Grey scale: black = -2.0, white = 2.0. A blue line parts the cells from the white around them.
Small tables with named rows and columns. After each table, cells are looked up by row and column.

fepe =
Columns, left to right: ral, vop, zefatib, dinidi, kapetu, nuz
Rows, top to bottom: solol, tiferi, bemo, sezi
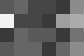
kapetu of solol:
-1.1
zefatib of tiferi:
-0.9
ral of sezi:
-0.6
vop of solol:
-0.4
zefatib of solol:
-0.9
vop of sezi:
-0.4
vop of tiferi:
-0.9
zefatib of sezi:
-0.4
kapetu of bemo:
-1.1
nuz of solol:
0.2
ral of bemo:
-1.1
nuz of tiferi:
0.7
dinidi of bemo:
-0.6
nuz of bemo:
-0.2
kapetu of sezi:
-0.4
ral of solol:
-0.6
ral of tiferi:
1.8
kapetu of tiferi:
0.5
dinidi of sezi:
-1.1
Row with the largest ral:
tiferi

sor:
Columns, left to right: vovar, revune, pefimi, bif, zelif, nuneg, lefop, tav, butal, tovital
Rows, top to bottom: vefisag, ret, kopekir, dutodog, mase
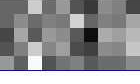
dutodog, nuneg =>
-0.8
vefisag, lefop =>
-1.1
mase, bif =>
-0.7
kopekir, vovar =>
-0.9
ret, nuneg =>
1.3
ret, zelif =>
-0.1
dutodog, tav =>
0.2
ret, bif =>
0.0
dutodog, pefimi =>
1.2
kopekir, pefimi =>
-0.6
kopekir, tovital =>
0.9
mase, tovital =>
0.2
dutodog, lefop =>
-1.0
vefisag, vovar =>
-0.4
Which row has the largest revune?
kopekir

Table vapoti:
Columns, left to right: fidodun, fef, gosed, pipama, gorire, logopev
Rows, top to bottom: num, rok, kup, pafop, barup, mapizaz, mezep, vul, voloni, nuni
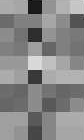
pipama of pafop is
-0.4
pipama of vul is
-0.6
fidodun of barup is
0.4
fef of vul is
-0.3
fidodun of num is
0.7
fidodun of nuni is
0.5
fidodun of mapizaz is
0.7
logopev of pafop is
-0.2
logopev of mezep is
-0.3
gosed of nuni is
-0.9
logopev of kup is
-0.1
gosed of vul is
0.2
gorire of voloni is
0.7
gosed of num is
-1.6
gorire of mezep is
-0.4

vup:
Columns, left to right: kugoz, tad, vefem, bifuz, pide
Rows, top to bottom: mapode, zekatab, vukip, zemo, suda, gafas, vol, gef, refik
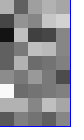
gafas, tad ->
-0.1
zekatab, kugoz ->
-0.9
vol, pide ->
0.0
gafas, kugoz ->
0.2
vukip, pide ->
0.1
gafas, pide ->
-0.8
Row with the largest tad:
vukip

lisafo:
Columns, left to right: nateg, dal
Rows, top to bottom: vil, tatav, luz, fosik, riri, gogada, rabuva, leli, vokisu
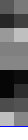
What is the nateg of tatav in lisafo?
-1.4
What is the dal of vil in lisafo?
-0.1
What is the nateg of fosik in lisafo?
0.0
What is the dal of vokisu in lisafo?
0.1
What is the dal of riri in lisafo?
0.1
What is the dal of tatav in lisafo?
-1.0
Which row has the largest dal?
luz

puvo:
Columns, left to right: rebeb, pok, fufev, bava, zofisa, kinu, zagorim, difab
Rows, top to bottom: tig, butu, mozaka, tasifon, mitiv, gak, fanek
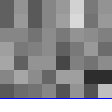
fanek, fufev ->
-0.2
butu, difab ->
0.4
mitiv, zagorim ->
-0.2
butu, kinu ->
1.4
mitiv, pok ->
-0.5
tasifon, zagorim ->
0.4
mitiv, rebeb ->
0.6
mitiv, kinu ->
0.0
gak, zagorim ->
-1.3
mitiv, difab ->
0.2
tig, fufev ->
-0.6

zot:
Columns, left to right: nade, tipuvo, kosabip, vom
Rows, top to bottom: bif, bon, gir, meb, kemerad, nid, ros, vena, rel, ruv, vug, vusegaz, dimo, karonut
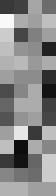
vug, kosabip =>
0.7
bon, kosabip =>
0.5
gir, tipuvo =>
-0.9
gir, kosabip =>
0.0
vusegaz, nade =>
-1.1
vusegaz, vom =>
1.2
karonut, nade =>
0.8
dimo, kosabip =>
-0.3
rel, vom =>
-0.9
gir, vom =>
0.5
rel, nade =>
-0.7
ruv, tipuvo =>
1.6
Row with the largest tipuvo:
ruv

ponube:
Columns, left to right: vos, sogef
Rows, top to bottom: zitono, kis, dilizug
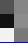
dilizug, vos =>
1.8
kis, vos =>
-1.7
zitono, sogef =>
0.1
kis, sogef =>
0.2
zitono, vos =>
-0.7
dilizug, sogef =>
-0.1

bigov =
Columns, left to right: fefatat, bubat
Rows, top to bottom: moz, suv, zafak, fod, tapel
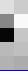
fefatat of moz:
1.5
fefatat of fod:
0.9
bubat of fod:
1.0
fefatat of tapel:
0.8
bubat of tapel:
0.7
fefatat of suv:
0.1
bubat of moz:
1.2
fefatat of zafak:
-1.9

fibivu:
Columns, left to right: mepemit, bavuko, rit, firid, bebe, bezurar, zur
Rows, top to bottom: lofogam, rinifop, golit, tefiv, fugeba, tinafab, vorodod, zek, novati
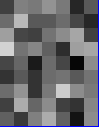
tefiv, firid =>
-0.5
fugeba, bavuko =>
-0.4
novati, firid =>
0.7
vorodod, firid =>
-0.1
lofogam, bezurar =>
-1.4
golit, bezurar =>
0.6
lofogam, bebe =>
-0.1
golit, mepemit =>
0.5
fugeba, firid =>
-0.3
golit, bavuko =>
-0.9
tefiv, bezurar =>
0.5
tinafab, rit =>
-1.2
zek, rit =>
-0.4

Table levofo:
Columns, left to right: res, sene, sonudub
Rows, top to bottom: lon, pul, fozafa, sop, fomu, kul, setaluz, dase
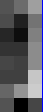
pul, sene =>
-1.5
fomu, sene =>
-1.0
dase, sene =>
-2.0
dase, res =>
-0.7
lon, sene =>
-0.3
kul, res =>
-1.0
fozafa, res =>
-1.4
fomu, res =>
-0.9
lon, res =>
-0.7
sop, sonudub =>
0.2
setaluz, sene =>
0.3
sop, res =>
-1.2
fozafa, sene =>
-1.8
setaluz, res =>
-0.4
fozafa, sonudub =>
0.0
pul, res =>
-0.8
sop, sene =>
-1.2

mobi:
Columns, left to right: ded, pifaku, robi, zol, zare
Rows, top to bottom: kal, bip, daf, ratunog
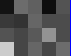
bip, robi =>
-0.4
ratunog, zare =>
-0.3
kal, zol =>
-1.8
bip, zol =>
-0.8
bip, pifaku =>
-1.2
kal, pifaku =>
-0.3
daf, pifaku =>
-0.9
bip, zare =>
-0.8
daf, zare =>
-0.8
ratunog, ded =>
1.2
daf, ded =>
-0.7
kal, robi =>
-0.5
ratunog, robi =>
-0.4
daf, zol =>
0.3
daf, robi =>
-0.6
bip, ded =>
-1.1
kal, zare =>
-0.7

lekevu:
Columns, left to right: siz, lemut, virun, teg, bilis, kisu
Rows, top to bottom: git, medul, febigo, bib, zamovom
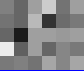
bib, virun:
0.5
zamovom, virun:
-0.2
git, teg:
1.2
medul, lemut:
-0.4
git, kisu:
0.5
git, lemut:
-0.4
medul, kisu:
-0.1
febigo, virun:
0.5
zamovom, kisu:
0.6
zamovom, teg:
0.6
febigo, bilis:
0.4
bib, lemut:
-0.5
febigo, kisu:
0.5
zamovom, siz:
-0.1
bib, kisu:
-0.1
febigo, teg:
0.5
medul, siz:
-0.2

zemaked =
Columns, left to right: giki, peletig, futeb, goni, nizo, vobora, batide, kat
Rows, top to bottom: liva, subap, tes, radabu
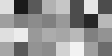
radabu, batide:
0.5
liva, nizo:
1.1
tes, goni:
0.7
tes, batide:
0.0
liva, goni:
0.8
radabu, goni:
0.2
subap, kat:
0.9
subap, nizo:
0.4
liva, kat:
-0.8
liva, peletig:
-1.6

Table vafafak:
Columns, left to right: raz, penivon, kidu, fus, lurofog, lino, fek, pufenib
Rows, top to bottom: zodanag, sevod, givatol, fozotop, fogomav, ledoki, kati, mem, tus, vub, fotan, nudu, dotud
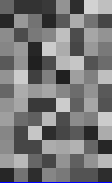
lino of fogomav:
1.1
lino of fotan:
0.8
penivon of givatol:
-0.8
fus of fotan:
0.7
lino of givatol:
-0.8
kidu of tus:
-0.5
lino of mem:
-0.5
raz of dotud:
-1.4
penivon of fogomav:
0.3
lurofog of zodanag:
0.3
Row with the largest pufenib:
tus

